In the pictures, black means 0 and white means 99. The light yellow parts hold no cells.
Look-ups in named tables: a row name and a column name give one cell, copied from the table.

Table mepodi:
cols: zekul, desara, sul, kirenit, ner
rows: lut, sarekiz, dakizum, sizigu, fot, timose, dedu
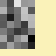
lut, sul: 88
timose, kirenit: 68
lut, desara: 28
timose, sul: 56
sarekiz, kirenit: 76
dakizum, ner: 71
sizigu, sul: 43
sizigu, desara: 54
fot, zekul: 48
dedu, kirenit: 39
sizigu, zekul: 34
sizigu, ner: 70

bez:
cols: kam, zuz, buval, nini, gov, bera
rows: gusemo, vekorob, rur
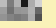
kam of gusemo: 73
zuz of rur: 51
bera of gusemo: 82
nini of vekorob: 59
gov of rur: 67
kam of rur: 57
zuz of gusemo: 48
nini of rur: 50
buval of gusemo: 69
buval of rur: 47

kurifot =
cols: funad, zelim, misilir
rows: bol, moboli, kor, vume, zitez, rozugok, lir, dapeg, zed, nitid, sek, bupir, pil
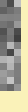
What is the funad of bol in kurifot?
47
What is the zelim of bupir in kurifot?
76
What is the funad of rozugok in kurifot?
37
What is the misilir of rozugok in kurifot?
25
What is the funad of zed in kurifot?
69
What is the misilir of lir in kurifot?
50
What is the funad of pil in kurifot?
47
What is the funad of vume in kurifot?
45
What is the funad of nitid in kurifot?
50
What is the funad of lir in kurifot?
43
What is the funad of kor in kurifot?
51
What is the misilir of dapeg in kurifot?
70
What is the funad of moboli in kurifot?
38
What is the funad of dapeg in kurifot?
45
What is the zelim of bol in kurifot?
30
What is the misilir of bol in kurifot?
75

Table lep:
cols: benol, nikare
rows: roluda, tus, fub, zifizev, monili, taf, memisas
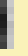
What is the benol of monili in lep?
18
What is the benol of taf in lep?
28
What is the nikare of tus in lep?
74
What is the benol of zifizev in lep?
12
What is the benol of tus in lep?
22
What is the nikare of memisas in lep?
76
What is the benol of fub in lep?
11
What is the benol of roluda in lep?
30
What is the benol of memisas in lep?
24
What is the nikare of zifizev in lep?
71
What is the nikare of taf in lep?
77
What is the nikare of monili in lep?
74
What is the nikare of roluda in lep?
78
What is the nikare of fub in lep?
79

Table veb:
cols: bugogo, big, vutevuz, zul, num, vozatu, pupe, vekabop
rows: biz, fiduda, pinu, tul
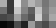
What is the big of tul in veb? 7
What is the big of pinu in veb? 31
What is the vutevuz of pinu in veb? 63
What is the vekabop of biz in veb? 55
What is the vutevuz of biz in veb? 88
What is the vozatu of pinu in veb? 80
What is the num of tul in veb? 60
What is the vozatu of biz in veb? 60
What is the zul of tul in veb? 13
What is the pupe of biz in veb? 46
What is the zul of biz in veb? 55

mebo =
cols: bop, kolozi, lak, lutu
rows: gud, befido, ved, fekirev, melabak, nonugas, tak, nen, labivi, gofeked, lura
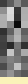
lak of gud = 54
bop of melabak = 19
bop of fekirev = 67
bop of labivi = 42
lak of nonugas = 70
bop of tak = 24

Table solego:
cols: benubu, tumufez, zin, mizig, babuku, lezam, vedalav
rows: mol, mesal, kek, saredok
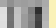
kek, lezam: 27
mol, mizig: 61
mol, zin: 62
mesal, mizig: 63
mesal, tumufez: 44
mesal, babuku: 49
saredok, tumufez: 44
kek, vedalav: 69
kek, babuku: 52
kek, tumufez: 45
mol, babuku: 63
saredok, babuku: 50
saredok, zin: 76

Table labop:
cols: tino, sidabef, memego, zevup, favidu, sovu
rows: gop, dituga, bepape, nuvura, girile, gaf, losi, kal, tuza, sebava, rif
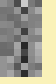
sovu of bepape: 50
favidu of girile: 54
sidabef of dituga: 46
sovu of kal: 66
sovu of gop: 39
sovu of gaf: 50
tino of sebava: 57
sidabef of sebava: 54
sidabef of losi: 44
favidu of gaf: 50
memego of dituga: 58
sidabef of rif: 64
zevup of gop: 79
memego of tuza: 49
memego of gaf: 41
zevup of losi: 15
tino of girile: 47
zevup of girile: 25
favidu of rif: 53
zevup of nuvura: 47

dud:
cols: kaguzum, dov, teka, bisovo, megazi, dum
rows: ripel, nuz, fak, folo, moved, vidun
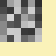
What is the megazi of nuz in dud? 80
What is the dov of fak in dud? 82
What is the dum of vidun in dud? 76
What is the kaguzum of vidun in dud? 65
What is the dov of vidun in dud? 29
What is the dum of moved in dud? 70
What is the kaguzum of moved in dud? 53
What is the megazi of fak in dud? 50
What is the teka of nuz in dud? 77
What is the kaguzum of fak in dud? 44
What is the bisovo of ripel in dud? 23
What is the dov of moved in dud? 79
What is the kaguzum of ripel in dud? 23
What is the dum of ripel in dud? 18
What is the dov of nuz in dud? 22
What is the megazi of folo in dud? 79
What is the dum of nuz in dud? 30

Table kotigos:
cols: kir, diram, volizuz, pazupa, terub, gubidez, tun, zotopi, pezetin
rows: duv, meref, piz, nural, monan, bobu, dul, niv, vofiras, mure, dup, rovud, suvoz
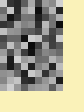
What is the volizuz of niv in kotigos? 60
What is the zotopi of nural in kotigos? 45
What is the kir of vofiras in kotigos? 71
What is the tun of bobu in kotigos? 31
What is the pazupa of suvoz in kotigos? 37
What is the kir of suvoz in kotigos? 66
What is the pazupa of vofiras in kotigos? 60
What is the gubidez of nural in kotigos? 18
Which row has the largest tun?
nural

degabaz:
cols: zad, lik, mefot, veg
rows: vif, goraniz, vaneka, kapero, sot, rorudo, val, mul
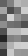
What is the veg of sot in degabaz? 79
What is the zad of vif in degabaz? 38
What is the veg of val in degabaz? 81
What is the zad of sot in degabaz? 32
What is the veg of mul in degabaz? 58
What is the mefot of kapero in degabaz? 42
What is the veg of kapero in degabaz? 31
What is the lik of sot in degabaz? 72
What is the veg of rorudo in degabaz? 43
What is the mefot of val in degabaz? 80
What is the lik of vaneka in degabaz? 82
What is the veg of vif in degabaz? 67
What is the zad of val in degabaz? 42
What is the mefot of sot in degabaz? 72
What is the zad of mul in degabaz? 23
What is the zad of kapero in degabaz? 55
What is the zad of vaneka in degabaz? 38
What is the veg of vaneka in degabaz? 49
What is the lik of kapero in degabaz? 44
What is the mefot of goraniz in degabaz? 44
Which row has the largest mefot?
val

